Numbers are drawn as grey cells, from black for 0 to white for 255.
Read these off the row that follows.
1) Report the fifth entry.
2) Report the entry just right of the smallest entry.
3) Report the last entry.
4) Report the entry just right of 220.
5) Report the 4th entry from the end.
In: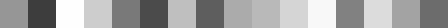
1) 121
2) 254
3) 108
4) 163
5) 129

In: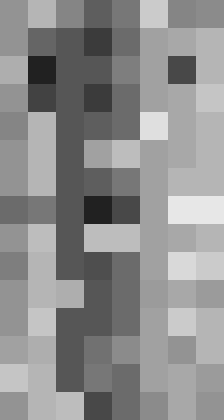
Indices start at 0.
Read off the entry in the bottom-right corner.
147
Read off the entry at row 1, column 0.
147
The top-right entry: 139
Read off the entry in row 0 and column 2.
133
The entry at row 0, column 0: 147
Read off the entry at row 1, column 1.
101
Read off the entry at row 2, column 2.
86
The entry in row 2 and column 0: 174
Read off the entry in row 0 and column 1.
181
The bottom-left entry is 147
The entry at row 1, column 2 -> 86

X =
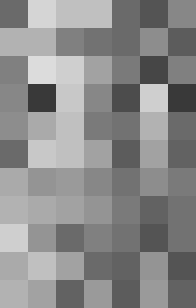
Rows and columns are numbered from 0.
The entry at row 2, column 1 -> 220
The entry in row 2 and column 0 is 128
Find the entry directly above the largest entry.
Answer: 178
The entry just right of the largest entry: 207
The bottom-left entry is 178
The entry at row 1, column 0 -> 178
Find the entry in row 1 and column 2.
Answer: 128
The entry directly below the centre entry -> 135
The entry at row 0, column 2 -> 192
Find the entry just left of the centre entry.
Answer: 192
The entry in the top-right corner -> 135
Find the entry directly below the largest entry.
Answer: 57
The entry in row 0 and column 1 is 213
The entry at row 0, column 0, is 106
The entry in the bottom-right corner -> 98
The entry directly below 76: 114
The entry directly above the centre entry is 122
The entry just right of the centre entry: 92

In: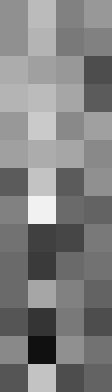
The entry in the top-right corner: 152
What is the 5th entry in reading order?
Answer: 144
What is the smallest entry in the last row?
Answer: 77
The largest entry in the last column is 160
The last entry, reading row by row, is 99
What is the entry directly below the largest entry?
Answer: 64
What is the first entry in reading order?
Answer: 144
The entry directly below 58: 166
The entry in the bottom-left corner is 85
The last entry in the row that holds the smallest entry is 114
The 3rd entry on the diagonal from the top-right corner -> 160
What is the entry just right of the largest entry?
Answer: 106
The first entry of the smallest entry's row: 137
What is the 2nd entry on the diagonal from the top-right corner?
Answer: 121
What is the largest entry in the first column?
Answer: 180
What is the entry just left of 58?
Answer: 106
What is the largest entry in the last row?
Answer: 195

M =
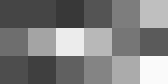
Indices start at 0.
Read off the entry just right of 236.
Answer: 184
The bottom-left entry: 77
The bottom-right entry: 250
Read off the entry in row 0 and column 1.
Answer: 69
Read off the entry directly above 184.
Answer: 84

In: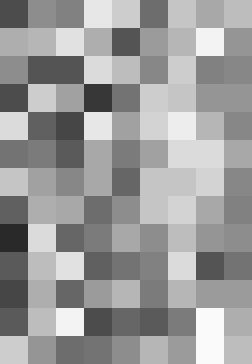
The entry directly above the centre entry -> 123
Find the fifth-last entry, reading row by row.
141
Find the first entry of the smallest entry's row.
41
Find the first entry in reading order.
76
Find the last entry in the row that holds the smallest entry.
141
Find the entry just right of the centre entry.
197
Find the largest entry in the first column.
219
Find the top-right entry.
189
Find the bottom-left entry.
205
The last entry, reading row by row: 189
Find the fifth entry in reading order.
205
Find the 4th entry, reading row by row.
231
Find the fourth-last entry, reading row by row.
182
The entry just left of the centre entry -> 168
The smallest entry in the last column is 115
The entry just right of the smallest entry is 219
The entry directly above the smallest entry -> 96
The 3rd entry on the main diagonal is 84
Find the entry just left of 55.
161
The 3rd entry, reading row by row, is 129
